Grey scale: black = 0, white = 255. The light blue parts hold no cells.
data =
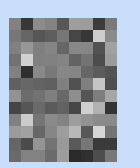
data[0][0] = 129
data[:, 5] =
[158, 69, 136, 99, 133, 80, 143, 71, 157, 184, 90, 42]
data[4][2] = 137
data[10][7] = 58
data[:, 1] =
[55, 102, 151, 208, 47, 103, 108, 86, 203, 161, 75, 130]
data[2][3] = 133
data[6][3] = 127
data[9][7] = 213
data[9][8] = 116
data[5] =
[96, 103, 99, 95, 128, 80, 127, 197, 78]
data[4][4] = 135
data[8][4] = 131
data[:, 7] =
[60, 206, 82, 77, 92, 197, 126, 177, 139, 213, 58, 77]
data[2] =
[128, 151, 127, 133, 102, 136, 135, 82, 161]
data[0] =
[129, 55, 140, 131, 87, 158, 157, 60, 121]
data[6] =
[146, 108, 114, 127, 105, 143, 85, 126, 166]
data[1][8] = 139
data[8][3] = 138
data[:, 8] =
[121, 139, 161, 156, 83, 78, 166, 52, 137, 116, 58, 120]
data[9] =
[155, 161, 103, 134, 157, 184, 88, 213, 116]
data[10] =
[101, 75, 148, 115, 153, 90, 119, 58, 58]

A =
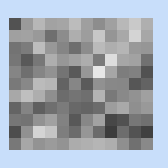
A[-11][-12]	82
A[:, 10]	[201, 212, 153, 162, 129, 86, 146, 143, 119, 83, 112]
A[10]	[120, 167, 147, 155, 147, 172, 176, 181, 174, 143, 112, 137]
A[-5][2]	174
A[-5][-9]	143
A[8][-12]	118
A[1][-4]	149
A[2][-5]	186
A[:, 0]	[82, 160, 115, 118, 133, 121, 168, 100, 118, 77, 120]
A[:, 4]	[165, 140, 133, 151, 116, 99, 108, 123, 130, 126, 147]
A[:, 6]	[159, 157, 140, 173, 151, 90, 111, 100, 135, 150, 176]
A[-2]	[77, 145, 212, 197, 126, 107, 150, 107, 60, 109, 83, 64]
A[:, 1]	[154, 162, 124, 89, 111, 136, 191, 132, 115, 145, 167]
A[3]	[118, 89, 119, 174, 151, 161, 173, 122, 221, 166, 162, 113]
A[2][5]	110
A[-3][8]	71
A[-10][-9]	111
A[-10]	[160, 162, 153, 111, 140, 174, 157, 199, 149, 168, 212, 167]
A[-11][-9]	162
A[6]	[168, 191, 174, 143, 108, 116, 111, 180, 121, 137, 146, 160]
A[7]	[100, 132, 95, 111, 123, 104, 100, 108, 157, 169, 143, 153]
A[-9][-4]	174
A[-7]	[133, 111, 133, 146, 116, 89, 151, 231, 166, 125, 129, 81]

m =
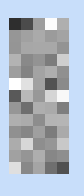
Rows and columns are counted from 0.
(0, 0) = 46
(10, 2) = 142
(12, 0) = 223
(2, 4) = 147
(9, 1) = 134
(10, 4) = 200
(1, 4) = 163
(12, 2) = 165
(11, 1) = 149
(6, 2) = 152
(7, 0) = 150
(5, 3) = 82
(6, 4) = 248
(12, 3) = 111
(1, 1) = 161
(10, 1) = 215
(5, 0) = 255
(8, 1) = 171
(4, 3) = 174
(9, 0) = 144
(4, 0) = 158
